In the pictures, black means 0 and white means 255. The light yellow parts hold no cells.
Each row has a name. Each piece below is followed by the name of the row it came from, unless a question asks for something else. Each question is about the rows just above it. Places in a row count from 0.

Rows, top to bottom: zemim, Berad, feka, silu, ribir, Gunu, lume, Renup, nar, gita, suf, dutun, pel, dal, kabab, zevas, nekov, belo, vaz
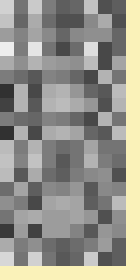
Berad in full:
[194 102 171 108  80  80 137 171  80]
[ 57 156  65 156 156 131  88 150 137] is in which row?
nekov
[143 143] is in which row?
feka
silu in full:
[237 124 229 116  72 108 221  72 102]

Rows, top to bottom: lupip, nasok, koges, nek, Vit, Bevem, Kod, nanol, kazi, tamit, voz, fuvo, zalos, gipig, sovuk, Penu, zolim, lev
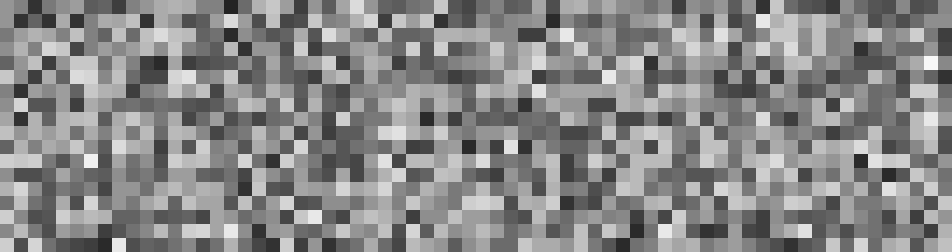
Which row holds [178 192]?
fuvo
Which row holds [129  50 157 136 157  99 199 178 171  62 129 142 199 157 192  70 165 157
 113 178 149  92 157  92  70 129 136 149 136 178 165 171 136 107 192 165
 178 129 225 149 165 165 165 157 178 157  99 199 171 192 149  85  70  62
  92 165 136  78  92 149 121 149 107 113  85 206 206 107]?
Kod
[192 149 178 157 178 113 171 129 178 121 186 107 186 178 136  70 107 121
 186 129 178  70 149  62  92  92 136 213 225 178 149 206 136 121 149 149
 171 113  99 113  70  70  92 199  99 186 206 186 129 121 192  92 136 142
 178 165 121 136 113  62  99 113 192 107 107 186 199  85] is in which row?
tamit
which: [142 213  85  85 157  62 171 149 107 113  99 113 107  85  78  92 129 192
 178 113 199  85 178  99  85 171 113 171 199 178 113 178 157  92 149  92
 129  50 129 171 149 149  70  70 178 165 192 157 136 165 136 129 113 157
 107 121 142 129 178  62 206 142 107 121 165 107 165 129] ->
nanol
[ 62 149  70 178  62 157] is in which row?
Bevem
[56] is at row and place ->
lupip, 59

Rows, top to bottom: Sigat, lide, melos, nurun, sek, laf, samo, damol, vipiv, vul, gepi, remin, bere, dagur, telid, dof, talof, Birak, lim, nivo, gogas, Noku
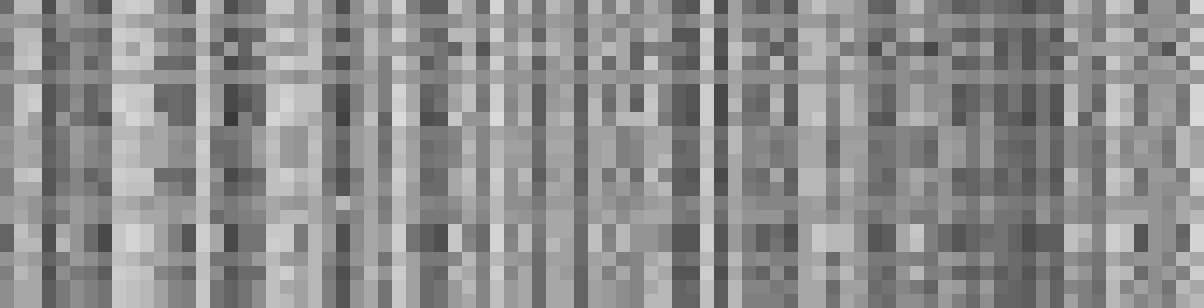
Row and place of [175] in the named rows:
telid, 8
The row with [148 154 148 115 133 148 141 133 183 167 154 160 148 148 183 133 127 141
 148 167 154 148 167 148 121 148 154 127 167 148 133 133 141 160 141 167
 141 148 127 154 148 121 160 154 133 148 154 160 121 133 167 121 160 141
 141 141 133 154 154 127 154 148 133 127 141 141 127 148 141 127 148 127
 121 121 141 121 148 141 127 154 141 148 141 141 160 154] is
lide
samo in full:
[121 191 198  85 107 133  99 115 204 198 198 107 107  99 191 148  73  93
 107 191 204 191 191 107  79 127 167 127 212 167  99 107 167 191 121 204
 141 167  93 148 167  93 167 115 167 107 191 133  93  85 204  73 167 115
 107 167  93 183 183 141 183 154 115  99 141 167 141 141  85  99 121  93
 115  85 115  85 183 141 107 198 183 107 154 154 121 212]
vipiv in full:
[127 191 160  85 148 115  99  85 191 212 198 167 107  99 204 160  57 127
  99 212 198 183 167 133  65 141 191  99 218 183  79  85 198 148 148 218
 141 183  93 167 183  99 183 133 183 183 191 121  93  79 204  73 148 115
 115 160  85 183 198 127 183 167  93  85 167 183 167 141  85 115 154  99
  93  73 115  79 198  99 148 204 183 107 167 154 121 218]
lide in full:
[148 154 148 115 133 148 141 133 183 167 154 160 148 148 183 133 127 141
 148 167 154 148 167 148 121 148 154 127 167 148 133 133 141 160 141 167
 141 148 127 154 148 121 160 154 133 148 154 160 121 133 167 121 160 141
 141 141 133 154 154 127 154 148 133 127 141 141 127 148 141 127 148 127
 121 121 141 121 148 141 127 154 141 148 141 141 160 154]

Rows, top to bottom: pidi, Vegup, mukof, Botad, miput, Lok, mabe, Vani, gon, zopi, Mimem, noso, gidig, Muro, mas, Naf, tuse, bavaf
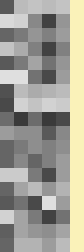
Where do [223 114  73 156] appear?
Lok
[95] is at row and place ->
tuse, 0
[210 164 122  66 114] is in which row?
Naf
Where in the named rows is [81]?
mabe, 0
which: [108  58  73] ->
gon
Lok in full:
[223 223 114  73 156]
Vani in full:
[ 73 210 195 210 203]

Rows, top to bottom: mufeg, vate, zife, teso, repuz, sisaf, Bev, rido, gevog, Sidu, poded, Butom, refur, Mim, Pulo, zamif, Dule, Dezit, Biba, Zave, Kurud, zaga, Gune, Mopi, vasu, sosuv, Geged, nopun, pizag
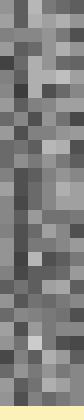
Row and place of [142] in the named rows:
Butom, 1
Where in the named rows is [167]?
Kurud, 4
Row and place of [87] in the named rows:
zaga, 1
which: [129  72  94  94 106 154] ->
Zave
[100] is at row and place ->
repuz, 5
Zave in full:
[129  72  94  94 106 154]

